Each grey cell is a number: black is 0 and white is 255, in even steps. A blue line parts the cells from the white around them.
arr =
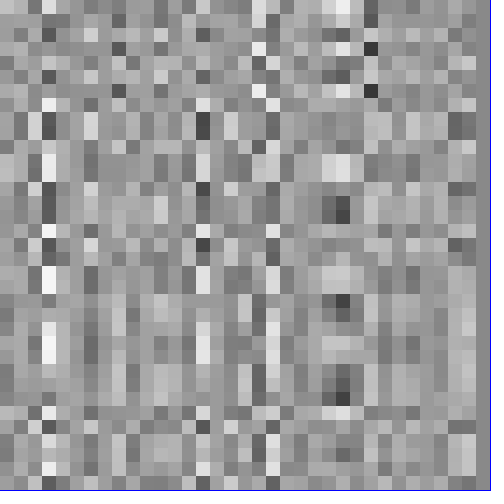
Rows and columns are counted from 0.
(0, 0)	193
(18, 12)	141
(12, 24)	223
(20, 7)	149
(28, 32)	169
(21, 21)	140
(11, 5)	153
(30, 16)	209
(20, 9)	150
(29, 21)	168
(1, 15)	163
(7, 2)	140
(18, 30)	155
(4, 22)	162
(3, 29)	133
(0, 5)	150
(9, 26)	182
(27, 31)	140
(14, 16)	152
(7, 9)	139
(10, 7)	159
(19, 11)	128
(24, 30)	153
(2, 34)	137
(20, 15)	163
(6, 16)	150
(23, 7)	156
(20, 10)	161
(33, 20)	137
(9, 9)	177
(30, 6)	199
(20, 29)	120
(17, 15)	142
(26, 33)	194
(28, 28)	177
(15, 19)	116
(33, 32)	178
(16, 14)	228
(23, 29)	148

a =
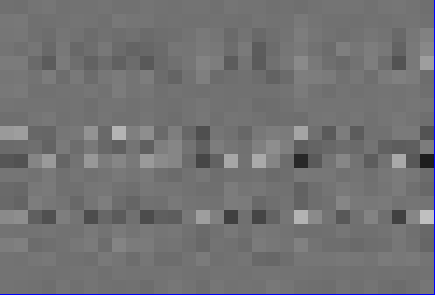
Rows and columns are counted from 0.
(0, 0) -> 112
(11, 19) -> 133
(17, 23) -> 110
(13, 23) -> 116
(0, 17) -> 115
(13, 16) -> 124
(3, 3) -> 105
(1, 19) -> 114
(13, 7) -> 119
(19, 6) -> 116
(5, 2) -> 115
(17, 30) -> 102
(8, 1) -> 111
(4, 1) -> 123
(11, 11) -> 139
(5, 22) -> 125
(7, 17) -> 115
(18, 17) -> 117
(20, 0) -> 115
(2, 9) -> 113
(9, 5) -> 120
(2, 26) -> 118
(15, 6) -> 77
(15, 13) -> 120
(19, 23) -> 113
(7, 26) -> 115
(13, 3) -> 122
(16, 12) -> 119
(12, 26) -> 112
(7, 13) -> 115
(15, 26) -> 131
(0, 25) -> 116
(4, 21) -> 138
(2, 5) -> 114
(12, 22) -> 119
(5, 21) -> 126
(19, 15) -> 115
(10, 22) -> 100
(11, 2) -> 133

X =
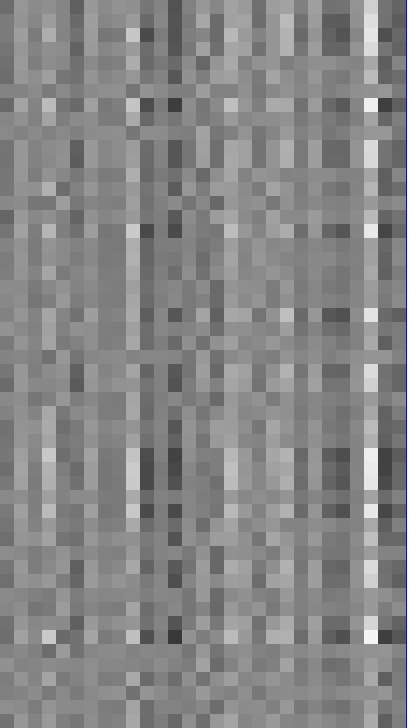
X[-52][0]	108
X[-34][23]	136
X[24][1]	148
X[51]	[114, 151, 131, 154, 127, 119, 141, 126, 130, 167, 108, 124, 103, 142, 110, 151, 164, 133, 139, 153, 133, 131, 143, 135, 126, 132, 171, 95, 126]
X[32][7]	120
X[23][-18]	134
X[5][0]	109
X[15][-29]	102
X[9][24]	125
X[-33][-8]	125
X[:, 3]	[142, 156, 174, 143, 141, 159, 123, 187, 163, 129, 139, 137, 146, 176, 118, 143, 181, 148, 145, 165, 136, 127, 166, 160, 163, 113, 140, 135, 128, 168, 170, 164, 200, 178, 175, 159, 186, 153, 162, 133, 138, 152, 123, 121, 140, 201, 108, 140, 164, 121, 147, 154]
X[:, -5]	[115, 91, 84, 101, 134, 121, 133, 89, 112, 125, 103, 105, 129, 112, 128, 130, 86, 120, 125, 117, 117, 124, 81, 105, 119, 133, 100, 116, 123, 112, 115, 119, 77, 91, 86, 111, 81, 126, 117, 118, 101, 110, 124, 127, 107, 80, 137, 113, 117, 138, 113, 126]
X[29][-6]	123
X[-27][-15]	153
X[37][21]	131
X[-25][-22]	137
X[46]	[130, 136, 128, 108, 154, 114, 134, 138, 139, 130, 135, 133, 134, 118, 150, 116, 138, 143, 130, 126, 143, 136, 143, 132, 137, 143, 146, 148, 133]
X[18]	[124, 149, 123, 145, 138, 124, 136, 122, 123, 176, 102, 122, 120, 134, 109, 133, 164, 132, 150, 139, 133, 129, 136, 136, 125, 129, 161, 99, 137]
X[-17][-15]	125
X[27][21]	128
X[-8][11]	132
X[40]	[118, 152, 125, 138, 149, 95, 152, 131, 136, 167, 99, 128, 89, 115, 156, 103, 172, 160, 122, 143, 176, 118, 157, 104, 101, 146, 219, 112, 104]
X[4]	[111, 154, 126, 141, 136, 112, 138, 125, 128, 172, 106, 121, 106, 139, 103, 149, 169, 130, 146, 149, 126, 135, 143, 143, 134, 132, 167, 94, 133]
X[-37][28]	115
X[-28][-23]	142
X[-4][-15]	115
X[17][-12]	134
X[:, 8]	[146, 139, 122, 141, 128, 139, 144, 127, 123, 142, 141, 140, 125, 135, 127, 140, 121, 121, 123, 126, 125, 124, 132, 124, 128, 139, 137, 146, 123, 124, 139, 132, 124, 123, 121, 122, 122, 128, 142, 128, 136, 147, 135, 124, 144, 129, 139, 135, 126, 146, 123, 130]
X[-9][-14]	105
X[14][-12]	141
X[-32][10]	111
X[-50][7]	119
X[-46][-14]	129
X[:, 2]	[139, 135, 123, 132, 126, 142, 139, 132, 129, 138, 131, 130, 125, 144, 118, 136, 125, 123, 123, 132, 122, 118, 131, 129, 133, 129, 127, 136, 118, 132, 145, 137, 134, 125, 123, 127, 127, 130, 145, 124, 125, 143, 128, 117, 135, 138, 128, 133, 132, 140, 124, 131]
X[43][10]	109
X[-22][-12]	142
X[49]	[128, 132, 140, 121, 137, 122, 137, 143, 146, 113, 148, 139, 126, 130, 153, 135, 129, 142, 120, 138, 140, 138, 142, 131, 138, 143, 142, 149, 125]
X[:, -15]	[151, 167, 133, 161, 103, 126, 156, 118, 120, 162, 160, 158, 105, 124, 136, 122, 123, 117, 109, 114, 139, 129, 163, 140, 114, 153, 158, 151, 132, 118, 129, 116, 128, 117, 127, 125, 128, 109, 133, 145, 156, 153, 153, 132, 158, 125, 150, 162, 115, 153, 135, 110]

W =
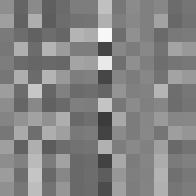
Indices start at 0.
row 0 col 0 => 142
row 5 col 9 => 124
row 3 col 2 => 108
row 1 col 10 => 128
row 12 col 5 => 105
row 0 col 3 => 95
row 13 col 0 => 144
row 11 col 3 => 124
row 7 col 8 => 119
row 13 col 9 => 125
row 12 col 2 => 197
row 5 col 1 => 174
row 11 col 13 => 128
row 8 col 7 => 59
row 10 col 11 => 160
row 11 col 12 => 123
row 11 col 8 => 168
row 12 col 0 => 156
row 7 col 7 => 196
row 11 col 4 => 162
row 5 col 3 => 180
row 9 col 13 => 149
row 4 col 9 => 143
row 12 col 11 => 179
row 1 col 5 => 114
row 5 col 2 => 107
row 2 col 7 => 247
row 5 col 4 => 153
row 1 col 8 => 126
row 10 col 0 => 159
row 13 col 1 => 119
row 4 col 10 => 127
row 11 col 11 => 172
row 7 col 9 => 139
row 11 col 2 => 186
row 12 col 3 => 105
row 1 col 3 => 93
